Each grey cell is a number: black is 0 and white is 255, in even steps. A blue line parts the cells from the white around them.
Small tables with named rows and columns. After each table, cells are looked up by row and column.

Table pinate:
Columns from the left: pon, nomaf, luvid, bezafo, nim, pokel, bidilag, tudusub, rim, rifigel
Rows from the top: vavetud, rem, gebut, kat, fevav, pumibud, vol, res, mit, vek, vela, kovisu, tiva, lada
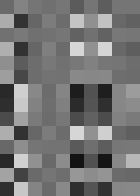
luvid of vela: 117
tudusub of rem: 194
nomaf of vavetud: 131
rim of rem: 104
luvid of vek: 103
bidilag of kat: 145
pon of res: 46
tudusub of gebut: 98
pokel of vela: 90
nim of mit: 119
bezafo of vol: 108
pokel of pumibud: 137
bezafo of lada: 107
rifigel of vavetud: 117
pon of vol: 41
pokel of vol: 29
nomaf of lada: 199
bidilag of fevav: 129
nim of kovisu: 140
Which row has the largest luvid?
kovisu

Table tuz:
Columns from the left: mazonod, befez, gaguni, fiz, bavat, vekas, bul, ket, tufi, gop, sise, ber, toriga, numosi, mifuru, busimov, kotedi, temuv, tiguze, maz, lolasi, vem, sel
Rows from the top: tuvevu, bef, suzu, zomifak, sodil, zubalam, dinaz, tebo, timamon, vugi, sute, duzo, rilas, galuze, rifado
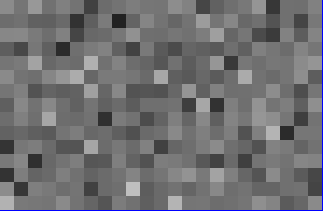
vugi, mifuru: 127
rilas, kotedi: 128
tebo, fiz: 136
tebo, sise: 111
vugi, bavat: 116
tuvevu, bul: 65
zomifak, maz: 118

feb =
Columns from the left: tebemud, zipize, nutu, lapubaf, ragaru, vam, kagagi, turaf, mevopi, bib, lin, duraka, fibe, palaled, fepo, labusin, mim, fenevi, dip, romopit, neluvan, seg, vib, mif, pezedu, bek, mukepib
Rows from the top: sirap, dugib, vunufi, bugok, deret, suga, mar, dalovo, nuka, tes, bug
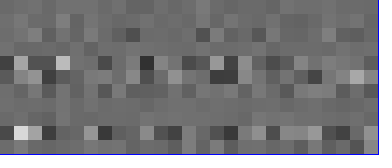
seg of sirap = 110
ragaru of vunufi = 114
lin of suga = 79
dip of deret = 98
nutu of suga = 147
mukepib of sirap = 106
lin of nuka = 115
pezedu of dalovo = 102
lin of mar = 96
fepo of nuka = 112
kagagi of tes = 149
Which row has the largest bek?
suga

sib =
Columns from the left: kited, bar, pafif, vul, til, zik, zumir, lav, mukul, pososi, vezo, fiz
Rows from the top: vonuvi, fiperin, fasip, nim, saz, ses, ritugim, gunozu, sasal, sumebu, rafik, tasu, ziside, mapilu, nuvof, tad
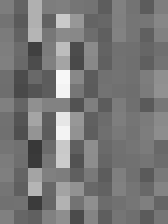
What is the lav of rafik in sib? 106
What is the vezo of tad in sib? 91
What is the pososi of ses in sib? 112
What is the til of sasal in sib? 230
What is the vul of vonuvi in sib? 125
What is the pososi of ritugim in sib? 110
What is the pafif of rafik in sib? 56
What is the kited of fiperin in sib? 115
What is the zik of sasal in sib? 151

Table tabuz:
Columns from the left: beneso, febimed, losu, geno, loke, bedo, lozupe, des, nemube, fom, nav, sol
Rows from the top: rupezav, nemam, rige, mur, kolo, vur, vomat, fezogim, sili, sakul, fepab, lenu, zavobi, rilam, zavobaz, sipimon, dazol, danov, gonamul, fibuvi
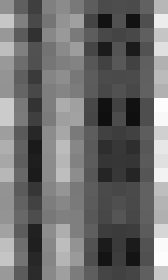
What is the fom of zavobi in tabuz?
37
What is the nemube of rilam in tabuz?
71
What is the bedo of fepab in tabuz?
135
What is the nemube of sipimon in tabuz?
85
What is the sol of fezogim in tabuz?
253
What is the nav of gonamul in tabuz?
80
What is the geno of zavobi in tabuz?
140
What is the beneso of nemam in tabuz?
198
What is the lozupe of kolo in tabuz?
87
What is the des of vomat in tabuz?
72
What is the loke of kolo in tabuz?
127
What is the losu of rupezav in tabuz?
63
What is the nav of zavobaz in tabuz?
97
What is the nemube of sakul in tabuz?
61
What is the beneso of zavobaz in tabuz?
146
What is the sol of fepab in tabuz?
231
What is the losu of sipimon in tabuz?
77

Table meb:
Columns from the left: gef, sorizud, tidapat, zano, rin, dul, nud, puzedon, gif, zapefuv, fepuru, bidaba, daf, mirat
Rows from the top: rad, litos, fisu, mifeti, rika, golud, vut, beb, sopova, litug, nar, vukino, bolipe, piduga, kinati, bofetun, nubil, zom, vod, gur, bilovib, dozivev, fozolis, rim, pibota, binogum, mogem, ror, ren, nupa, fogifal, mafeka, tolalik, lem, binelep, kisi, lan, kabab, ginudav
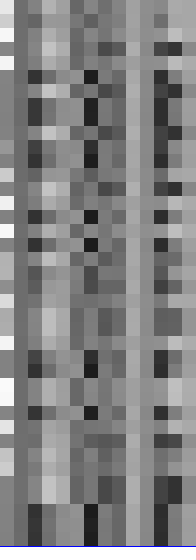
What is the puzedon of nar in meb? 122
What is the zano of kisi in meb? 195
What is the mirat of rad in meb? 167
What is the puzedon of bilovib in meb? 101
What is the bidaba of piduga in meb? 67
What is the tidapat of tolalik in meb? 132
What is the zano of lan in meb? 110
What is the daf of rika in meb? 186
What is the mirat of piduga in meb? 135
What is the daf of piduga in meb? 49

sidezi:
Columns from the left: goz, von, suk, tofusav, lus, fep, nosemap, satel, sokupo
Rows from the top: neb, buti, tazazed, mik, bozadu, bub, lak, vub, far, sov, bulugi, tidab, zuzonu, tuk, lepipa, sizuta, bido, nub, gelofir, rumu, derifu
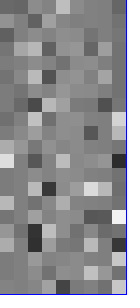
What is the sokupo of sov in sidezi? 184
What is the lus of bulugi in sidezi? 134
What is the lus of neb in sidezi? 190
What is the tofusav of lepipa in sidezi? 136
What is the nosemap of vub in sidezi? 121
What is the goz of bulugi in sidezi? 172
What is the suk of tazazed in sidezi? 140
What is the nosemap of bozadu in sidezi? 141
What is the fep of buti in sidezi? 127
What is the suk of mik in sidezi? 183
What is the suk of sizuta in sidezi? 160
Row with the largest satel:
tuk

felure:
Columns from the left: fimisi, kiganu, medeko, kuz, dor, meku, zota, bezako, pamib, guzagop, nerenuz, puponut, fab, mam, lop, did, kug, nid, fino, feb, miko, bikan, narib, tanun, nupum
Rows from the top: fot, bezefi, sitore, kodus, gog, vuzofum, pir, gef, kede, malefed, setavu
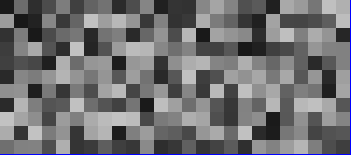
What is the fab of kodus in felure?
111
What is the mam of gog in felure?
173
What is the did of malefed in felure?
170
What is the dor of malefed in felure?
147
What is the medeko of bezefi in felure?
34
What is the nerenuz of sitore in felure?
103
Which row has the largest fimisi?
kede

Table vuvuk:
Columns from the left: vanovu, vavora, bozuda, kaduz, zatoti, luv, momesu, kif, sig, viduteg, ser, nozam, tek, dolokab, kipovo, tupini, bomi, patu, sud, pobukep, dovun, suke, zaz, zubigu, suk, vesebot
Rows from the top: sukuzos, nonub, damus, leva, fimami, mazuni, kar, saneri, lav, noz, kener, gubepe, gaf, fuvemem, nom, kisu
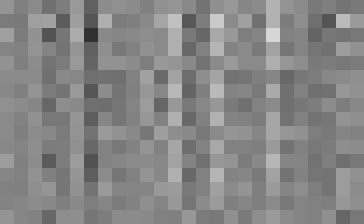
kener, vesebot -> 140
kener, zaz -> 120
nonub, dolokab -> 87
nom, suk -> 151
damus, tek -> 176
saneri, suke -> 119
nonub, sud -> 113
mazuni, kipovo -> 142
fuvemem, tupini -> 160
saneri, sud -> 131
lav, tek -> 176
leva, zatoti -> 116
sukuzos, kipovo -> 115
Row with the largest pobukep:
damus

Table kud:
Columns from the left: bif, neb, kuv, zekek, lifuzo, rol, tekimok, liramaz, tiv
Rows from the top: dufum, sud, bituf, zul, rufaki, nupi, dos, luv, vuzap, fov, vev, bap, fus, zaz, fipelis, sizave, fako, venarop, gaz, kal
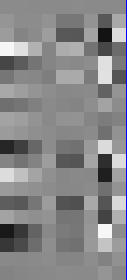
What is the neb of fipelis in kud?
88
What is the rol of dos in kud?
137
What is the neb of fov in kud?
149
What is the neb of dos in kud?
158
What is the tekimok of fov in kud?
139
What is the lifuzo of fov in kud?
135
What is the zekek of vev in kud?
140
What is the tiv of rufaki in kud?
121
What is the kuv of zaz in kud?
144
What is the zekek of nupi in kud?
126
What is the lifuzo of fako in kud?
123
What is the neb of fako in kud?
55
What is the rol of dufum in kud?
139
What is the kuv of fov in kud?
143
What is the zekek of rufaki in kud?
133

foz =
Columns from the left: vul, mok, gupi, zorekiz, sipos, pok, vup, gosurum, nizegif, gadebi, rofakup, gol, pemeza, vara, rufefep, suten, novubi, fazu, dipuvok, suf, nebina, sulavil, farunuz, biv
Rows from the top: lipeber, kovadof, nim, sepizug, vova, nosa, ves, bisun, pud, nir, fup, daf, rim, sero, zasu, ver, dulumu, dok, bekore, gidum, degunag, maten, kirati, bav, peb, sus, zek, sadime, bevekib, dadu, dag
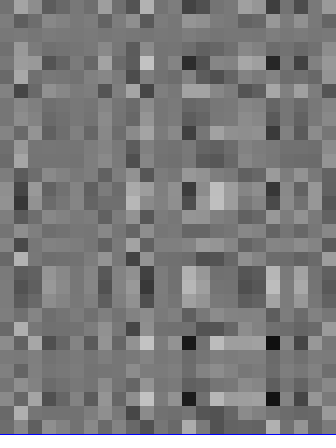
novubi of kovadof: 121
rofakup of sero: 157
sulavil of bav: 101
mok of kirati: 112
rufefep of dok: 154
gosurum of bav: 145
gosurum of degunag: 81
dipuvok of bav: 130
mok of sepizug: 153
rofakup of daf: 134
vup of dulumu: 118
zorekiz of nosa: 120

